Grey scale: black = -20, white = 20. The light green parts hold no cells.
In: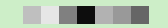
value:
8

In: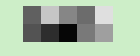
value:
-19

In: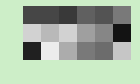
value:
-1

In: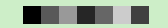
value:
-4

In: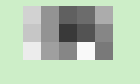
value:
1

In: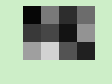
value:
13

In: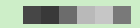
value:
9
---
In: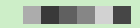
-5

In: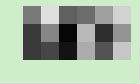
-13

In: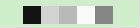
9

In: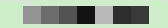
-11

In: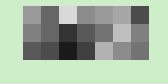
-10

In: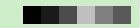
-8

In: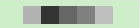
0

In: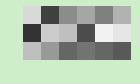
-8

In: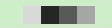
6

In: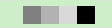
8
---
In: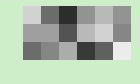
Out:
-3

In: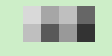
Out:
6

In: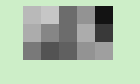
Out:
11

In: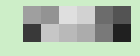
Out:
3

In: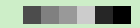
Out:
0

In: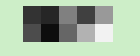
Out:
-14

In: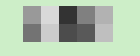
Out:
14

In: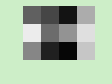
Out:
-9

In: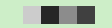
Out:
-14
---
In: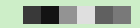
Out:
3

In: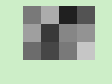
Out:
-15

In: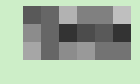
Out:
8

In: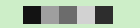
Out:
-3

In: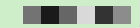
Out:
-4

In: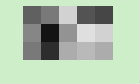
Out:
13
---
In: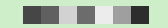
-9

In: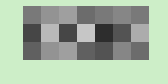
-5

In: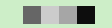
-4

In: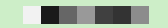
18

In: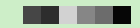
-9

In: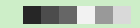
-14
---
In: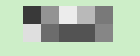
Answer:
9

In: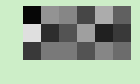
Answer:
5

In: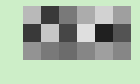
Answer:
11

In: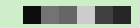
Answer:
-4

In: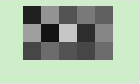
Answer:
3

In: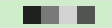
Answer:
-7

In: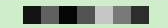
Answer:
-5

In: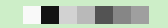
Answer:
9
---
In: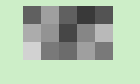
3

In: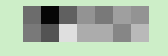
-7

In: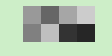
10

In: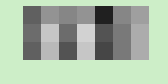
11

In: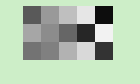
2

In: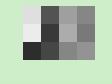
-11

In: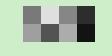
-7

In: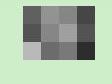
1
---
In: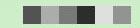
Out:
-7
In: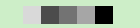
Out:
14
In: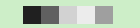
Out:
-15
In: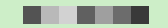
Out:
-7
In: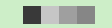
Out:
-11
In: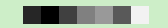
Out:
-14
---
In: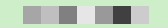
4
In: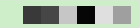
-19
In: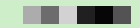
-15
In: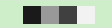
4
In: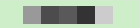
-6
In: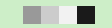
12
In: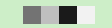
10
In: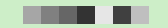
16
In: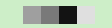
-1
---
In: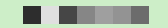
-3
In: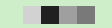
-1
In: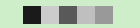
4
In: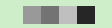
-14
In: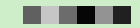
-15
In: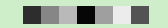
-7
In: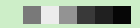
-19
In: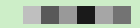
-2
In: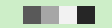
-14
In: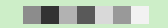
18
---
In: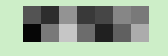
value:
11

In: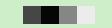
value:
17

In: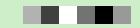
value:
20

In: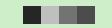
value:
10

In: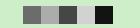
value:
13

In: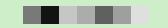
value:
15
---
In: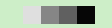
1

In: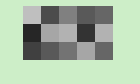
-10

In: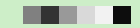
0

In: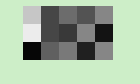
-15

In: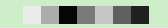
-5

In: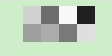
-1

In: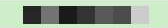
-12

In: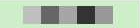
4
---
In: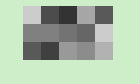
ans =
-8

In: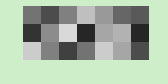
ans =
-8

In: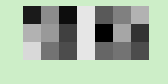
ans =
2

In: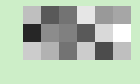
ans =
-6

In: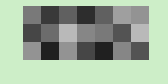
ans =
-11

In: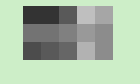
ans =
-12

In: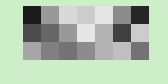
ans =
4

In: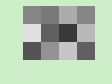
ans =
-1

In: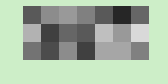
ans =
2

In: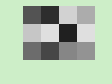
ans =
-13
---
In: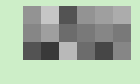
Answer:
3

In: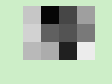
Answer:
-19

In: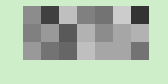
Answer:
-2

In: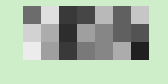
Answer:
9

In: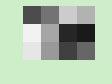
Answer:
-2

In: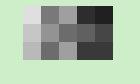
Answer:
5

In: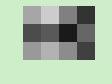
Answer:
12
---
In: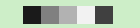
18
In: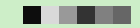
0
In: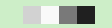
-1
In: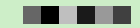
4
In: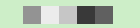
-11
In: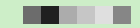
15
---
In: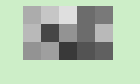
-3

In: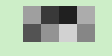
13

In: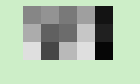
11

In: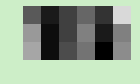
-16

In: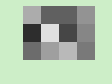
-9

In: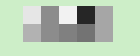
-2

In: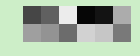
11

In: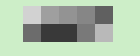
-1
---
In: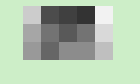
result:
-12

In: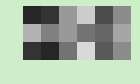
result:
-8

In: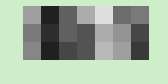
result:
-3

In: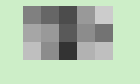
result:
4

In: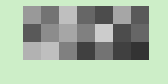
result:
6

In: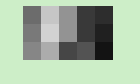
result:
-11
